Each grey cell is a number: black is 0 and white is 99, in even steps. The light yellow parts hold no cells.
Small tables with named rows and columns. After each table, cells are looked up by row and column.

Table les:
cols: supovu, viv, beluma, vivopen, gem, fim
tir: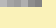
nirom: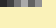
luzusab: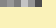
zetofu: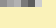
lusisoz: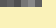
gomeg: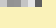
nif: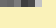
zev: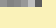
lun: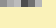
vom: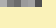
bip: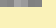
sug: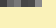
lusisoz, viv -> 38
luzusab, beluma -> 48
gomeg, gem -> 89
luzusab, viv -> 59
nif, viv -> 40
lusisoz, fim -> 37
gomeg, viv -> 57
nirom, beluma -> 46
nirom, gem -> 38
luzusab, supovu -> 52
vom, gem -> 63
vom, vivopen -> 60
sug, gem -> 29
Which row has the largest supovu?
gomeg

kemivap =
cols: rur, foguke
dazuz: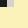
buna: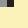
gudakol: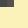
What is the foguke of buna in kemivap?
13
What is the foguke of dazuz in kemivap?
82
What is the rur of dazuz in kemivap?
11
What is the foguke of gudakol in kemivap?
32
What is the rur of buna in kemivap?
58
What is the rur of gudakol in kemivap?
28

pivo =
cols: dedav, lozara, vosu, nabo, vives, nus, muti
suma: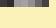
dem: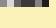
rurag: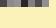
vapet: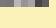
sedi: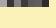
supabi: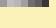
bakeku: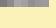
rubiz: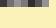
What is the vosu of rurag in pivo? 57
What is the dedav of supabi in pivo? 60
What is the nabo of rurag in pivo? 15
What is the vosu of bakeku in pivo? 65
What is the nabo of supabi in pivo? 62
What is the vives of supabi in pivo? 43

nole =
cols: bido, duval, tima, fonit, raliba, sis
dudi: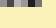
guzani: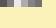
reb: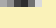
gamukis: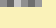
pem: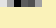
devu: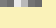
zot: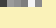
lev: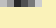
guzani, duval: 49
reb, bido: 66
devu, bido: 48
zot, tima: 56
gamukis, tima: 77
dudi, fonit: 59
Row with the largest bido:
pem

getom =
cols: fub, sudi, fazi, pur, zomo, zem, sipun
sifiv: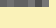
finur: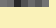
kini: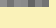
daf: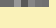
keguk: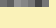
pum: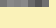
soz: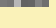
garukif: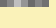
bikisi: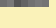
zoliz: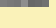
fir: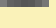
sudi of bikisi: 47
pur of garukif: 58
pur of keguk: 52
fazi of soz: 71
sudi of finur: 42
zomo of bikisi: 44
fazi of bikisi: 33
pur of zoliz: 55
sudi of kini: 45
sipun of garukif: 44
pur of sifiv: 38
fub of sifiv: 39
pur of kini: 54
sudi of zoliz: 47
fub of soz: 47
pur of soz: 38
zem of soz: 51
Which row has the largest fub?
kini

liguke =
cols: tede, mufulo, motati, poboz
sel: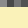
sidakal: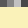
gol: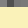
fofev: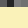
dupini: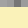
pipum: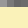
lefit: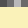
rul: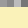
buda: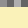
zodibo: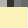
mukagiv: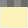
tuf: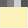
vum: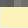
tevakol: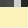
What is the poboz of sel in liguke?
32
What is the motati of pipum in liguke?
40
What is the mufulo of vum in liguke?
36
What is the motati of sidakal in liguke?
75
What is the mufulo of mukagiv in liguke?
42
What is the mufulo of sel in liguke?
28
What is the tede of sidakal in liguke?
34
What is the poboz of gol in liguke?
47
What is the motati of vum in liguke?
48
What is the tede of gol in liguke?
50
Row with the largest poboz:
dupini

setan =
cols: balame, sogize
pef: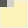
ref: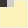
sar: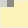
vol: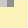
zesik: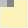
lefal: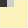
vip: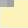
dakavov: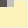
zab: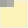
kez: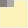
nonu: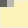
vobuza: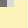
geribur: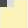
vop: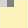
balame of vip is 69
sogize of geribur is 86
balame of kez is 50
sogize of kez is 67
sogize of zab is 68
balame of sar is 82
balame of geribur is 29
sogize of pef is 81
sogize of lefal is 80
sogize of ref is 80

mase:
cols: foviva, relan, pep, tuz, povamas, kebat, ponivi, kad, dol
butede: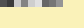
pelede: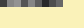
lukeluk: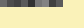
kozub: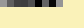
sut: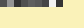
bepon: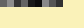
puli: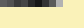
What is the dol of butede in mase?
58
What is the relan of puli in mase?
32
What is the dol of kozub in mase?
58
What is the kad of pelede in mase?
30
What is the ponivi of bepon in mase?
53
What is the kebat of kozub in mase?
0
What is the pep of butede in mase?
79
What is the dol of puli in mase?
69
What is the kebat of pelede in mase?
36
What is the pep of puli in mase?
23
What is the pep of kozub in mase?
25
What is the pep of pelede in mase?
57
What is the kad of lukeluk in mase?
25
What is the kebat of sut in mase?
34
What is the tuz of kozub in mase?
24
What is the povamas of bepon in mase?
10
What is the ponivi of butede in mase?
40
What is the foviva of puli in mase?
36
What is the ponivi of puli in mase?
20
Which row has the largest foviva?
kozub

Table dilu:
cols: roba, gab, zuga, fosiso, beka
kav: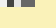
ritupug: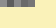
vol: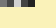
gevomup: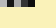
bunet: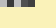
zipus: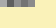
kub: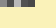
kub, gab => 30
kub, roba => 53
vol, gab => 27
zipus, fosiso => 45
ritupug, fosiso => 41
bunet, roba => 73

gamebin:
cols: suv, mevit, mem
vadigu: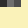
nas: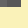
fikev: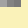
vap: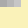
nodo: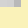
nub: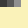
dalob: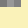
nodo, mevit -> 81
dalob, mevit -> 59
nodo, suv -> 82
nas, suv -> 39
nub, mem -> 56
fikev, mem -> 47
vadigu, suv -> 17
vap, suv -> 66
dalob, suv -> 47
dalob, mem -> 50
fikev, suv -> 63
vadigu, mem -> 30
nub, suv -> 22
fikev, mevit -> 51
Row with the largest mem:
vap

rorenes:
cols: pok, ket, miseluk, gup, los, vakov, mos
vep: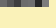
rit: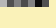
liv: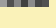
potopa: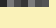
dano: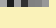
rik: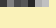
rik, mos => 75
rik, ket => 50
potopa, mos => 33
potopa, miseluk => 29
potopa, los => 48
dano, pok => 65
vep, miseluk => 24
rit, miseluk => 50
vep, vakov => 15
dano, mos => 59
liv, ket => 31
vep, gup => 42
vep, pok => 41
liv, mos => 32
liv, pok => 61
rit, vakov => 5
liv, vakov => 27
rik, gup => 34
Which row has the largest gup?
vep

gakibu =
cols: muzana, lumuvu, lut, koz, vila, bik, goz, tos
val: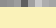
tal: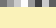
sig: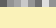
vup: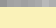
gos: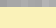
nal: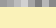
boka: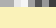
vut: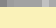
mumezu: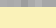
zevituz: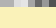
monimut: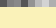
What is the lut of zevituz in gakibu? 86
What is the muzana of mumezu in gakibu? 67
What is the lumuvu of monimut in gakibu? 50
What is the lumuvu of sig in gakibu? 57
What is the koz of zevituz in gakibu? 89
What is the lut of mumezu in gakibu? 67
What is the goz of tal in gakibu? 79
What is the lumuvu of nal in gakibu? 65
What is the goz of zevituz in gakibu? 59
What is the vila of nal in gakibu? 64
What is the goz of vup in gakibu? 72
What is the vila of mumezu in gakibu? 66
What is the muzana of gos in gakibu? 62
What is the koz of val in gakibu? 37

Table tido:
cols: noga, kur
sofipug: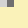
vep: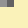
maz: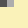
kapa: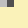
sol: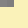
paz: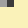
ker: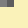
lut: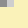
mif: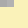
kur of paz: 23
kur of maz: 67
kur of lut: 80
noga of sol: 51
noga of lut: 55
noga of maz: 32
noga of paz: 62
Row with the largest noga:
sofipug

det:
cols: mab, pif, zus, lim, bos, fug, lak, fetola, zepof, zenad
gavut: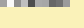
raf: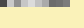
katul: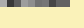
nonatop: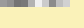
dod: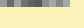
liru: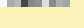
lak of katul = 46
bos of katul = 55
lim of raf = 77
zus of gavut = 55
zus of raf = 56
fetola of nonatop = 54
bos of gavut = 30
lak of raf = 66
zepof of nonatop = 74
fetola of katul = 27
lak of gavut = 65
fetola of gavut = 40
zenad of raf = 48
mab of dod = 60
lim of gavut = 74
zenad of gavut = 60
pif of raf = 78
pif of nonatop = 56
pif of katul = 22
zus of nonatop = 45

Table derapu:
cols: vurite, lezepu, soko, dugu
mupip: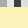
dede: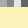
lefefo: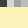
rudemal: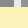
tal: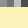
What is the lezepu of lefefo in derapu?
83
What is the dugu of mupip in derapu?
86
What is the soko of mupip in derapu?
25
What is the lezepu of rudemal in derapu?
53
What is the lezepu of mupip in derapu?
90
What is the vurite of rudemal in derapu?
54
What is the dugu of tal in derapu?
30
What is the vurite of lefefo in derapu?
24
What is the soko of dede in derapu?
89
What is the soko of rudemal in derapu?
91
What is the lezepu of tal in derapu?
45

